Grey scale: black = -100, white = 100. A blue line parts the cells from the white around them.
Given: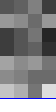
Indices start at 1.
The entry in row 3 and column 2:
-33
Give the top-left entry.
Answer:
-33
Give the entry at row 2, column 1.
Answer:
19
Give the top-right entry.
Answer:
-52
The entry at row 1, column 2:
-24
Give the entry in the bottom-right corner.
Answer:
73

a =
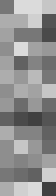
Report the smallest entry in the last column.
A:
-50
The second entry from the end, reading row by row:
72
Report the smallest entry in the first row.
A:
-7
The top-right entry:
55
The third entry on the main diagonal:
-7
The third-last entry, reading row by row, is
63
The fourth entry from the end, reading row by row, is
36
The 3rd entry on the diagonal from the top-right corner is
-7

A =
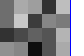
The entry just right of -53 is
5
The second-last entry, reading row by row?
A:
-34
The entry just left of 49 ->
-61
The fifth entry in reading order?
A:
49
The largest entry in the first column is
14
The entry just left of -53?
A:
57

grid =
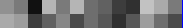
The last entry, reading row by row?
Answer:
-42
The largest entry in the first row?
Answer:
52
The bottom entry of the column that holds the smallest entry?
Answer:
-52
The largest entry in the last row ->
33
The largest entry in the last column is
-4
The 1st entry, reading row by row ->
14

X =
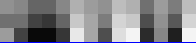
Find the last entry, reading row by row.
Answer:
91
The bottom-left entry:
22
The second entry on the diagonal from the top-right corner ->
-31
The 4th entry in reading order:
-21
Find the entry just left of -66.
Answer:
91
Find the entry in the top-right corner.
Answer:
48
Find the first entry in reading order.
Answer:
14
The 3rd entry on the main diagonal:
-93
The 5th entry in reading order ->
6
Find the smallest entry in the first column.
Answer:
-12
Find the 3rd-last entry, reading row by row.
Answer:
6
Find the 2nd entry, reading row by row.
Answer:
6

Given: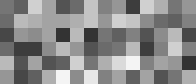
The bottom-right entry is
37
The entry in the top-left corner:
-8
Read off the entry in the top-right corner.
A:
18
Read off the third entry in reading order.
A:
63
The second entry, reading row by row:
-25
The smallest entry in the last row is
-44
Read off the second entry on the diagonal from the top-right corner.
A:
-25
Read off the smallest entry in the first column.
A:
-44
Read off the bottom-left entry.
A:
18
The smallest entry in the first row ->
-52

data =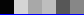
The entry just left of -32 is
49
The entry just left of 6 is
-32

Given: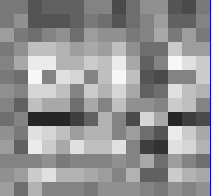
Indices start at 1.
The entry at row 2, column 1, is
-5
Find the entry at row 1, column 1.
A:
-5
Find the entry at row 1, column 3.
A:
-34
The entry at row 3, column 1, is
23
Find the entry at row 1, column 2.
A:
-5
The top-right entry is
-5
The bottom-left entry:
23
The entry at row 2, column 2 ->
13
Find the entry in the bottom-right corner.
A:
13
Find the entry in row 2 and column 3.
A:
-34
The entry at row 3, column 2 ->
-5

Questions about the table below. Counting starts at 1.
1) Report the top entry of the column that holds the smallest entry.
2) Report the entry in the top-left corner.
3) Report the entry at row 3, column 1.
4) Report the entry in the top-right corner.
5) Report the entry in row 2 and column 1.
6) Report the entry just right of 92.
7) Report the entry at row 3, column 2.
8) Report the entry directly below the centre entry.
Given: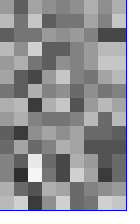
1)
-26
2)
21
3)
-26
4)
37
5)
45
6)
-8
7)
-8
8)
-8

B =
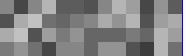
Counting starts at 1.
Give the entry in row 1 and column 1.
5
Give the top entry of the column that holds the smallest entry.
-44
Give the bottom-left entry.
-4
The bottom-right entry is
-12
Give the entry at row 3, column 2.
51
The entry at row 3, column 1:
34
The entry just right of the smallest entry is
42
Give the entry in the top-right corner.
-28
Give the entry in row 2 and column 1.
-36
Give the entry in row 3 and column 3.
-36
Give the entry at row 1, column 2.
-44
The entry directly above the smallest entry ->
-20
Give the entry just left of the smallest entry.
-36
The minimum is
-53
